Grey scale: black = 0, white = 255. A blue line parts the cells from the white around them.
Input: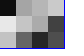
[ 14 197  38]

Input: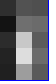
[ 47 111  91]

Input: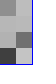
[143 185]

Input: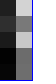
[ 31 121]

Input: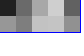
[ 33 126]

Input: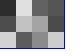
[ 45 194 139]
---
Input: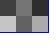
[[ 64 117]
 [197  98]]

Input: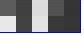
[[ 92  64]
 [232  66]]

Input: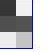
[[ 54 241]
 [ 79  83]]

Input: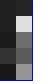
[[ 32  37]
 [ 32 223]]

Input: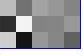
[[188 114]
 [ 46 243]]

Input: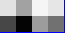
[[226 162]
 [ 71   4]]

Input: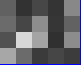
[[ 97  50]
 [107  70]]
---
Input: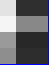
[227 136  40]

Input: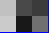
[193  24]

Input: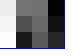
[237  80  90]

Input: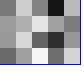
[121 175 100 110]

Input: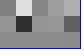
[128  47 141]

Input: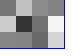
[118  52 105]
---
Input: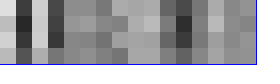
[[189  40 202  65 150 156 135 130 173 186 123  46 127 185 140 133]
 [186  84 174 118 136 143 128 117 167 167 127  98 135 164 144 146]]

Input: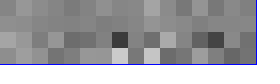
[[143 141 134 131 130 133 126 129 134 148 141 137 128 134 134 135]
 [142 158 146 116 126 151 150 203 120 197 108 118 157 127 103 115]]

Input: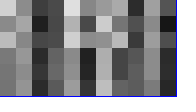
[[138 166  31  72 178  73 204 117  80 138  22]
 [121 151  43  99 138  33 174  69  86 140  43]
 [116 148  43  90 156  53 190  99  92 123  39]]

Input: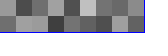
[[111 160 155  63 115  97  79 159  98]]

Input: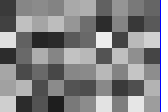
[[ 65 192 165 189 150 110  44 132  56  89]
 [ 44 105 173 133 194 184  83 191 143  69]
 [161 183  77 139  83  77 137  58  79 179]]

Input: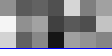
[[245 144 162  64  89  78 195]]

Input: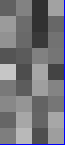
[[155 108  49 103]
 [ 84  91 129 117]
 [121  92 159 132]
 [102 167 101 167]]
